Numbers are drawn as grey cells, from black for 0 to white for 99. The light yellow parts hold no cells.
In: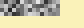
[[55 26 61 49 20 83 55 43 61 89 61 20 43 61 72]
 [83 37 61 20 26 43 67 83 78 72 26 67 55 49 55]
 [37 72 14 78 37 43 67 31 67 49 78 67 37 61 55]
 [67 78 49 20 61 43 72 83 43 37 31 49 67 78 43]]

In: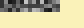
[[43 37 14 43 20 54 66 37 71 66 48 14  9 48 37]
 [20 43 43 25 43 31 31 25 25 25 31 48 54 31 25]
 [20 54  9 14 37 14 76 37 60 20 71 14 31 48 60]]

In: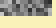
[[77 30 41 62 46 46 57 36 57 41 41 30 67]
 [30 41 62 41 36 57 51 18 57 24 30 51 72]
 [51 62 72 30 67 51 51 30 51 57 46 24 18]
 [67 67 57 46 24 57 41 62 36 51 62 30 36]]

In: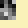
[[35 30 58 68]
 [13 41  7 74]
 [ 1 52 19  7]
 [63 63 47 24]
 [41 85 52 35]]

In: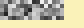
[[39 14 76 61 71 61 19 61 82 71 50 66 55 50 61 71]
 [61 29 76 55 55 71 34 14 76 76 71 50 55 45 50 71]
 [50 34 82 87 45 34 29 39 66 55 29 92 34 66 87 39]
 [61 71 34 61 82 45 66 87 19 24 92 55 92 45 55 82]
 [71 76 39 24 39 50 82 50 76 76 34 24 34 82 24 39]]

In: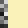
[[15 20]
 [54 26]
 [72 48]
 [31 60]
 [43 66]
 [37 84]
 [ 9 90]]

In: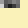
[[82 29 12 23 40]
 [61 35 40 51 45]]

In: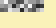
[[37 43 89 77 77 16 72 43 32 66 83]
 [60 54 72 16 54 89 49 95 37 16 22]
 [72 95 54 54 27 32 77 60 60 49 66]]
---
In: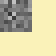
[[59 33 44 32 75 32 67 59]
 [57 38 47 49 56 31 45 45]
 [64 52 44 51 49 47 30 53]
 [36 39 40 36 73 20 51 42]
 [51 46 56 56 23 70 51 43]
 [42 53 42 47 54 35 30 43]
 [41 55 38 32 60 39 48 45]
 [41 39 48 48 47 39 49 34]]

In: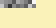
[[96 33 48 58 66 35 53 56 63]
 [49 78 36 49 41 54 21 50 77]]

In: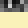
[[32 63 11  6 61  9 29]
 [50 25 31 17 81 15 40]
 [58 22 40 39 33 36 49]]

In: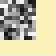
[[11  8 49 94 88 24 90 55 62]
 [14 47 46 18 30 46 38 97 96]
 [44 86 25  9 44 76 34 85 23]
 [28 28 45 18 61 65 66 85 21]
 [97 65 26 87 36 41 25 30 89]
 [70 11 39 14 56 64 71 72 19]
 [71 35 88 81 63 89 44 56 40]
 [62 54 38 79 45 20 11 32 55]
 [95 94 44 91 39 66 38  7 91]
 [70 15 11 92 69 54  8 22 87]]

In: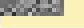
[[42 58 69 32 58 55 26 62 59 55 64 47 41 41 44 44]
 [43 51 46 62 67 63 52 37 59 59 47 59 42 53 42 43]
 [47 53 69 31 43 50 29 66 29 42 60 44 69 30 38 64]
 [50 41 41 45 42 42 50 38 77 37 45 48 17 61 57 23]]

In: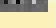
[[42 39 39 76 36 40 50  4 57 46 11 35]
 [40 41 43 39 36 39 42 39 40 39 39 39]
 [40 42 42 41 38 39 42 39 41 40 39 40]]
